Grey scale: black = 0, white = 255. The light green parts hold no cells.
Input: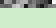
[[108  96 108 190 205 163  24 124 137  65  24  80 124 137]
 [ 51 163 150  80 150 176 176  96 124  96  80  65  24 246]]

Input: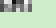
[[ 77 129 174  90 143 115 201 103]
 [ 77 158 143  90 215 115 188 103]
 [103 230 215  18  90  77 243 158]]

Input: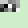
[[ 90   5 253  76 162]
 [ 33 106 162  49 240]
 [202 202 130 146 174]]

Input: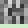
[[144  97 215 112 199 112 112]
 [112 144 186  69 199  54 128]
 [112 156 156  69 186  40 144]
 [ 97 172 128  69 172  54 156]
 [ 97 186  54 144 128 112 172]
 [128 199  54  81  81  97 172]]

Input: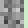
[[175  65 148 120  79 188]
 [175  91 120 148 161 148]
 [175 104 120 133 148 133]
 [175 120 104 148 161 104]
 [133 133 120 148 161 148]
 [161 161 133 120 161 133]
 [175 188 104 175 201  91]]

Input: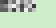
[[ 83  68 168 112 227 138 196 153 227]
 [ 96  96 180  68 211  83 242 124 196]
 [112 138 211 242 168  68 168 211  56]]
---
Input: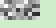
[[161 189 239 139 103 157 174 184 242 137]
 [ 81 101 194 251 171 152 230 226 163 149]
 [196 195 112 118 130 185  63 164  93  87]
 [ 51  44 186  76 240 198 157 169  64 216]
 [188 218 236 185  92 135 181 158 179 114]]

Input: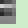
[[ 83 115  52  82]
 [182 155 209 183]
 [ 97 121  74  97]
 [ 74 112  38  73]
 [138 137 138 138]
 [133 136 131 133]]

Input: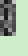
[[ 61 193 129  25]
 [113  77  56 109]
 [101 102 103  29]
 [125  72  95  32]
 [157  86 164  25]
 [119  78  69  95]
 [100  73  56 123]
 [149  72  87  30]
 [ 61 155 118  25]]

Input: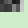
[[ 38 191  51  85 101  24]
 [ 87 200  68  56  61 132]
 [ 87 200  68  56  61 132]]

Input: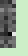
[[ 45 141  62  73]
 [ 93  52  82  86]
 [124 140 138  94]
 [101  77  96  82]
 [ 95 112  92  43]
 [105  65  80  78]
 [ 95 108  88  53]
 [111  97 104  46]
 [  6 229  48  38]
 [ 81 111  88  77]
 [119 116 118  62]
 [ 66 107  70 109]]

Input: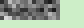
[[ 80 136  46  93 189 136 157 117 108 158  56 110 122  49  28]
 [115 104 121  84 122 180  95 139 113 133 149 121  96 122 158]
 [ 26 105  98  45  61 121 101  51  51 108 103  68  33 132  70]
 [147 107 168 141  77  83  67  91 117  80 117 103  98 124 181]
 [161 115  78 215 199 107 147 100  94 147  81 122 111  84 143]]

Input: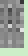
[[155  54 126 127 140 137]
 [149 157 155 130 177 130]
 [110 112 104 138  73 137]
 [103 178 121 141  93 133]
 [123 159 133 136 125 132]
 [103 137 108 140  73 135]
 [164 157 168 126 209 129]
 [ 98 225 132 142 106 130]
 [140 129 138 132 146 133]
 [140 133 139 131 148 133]
 [150 150 155 130 178 130]
 [140 129 138 131 147 132]]
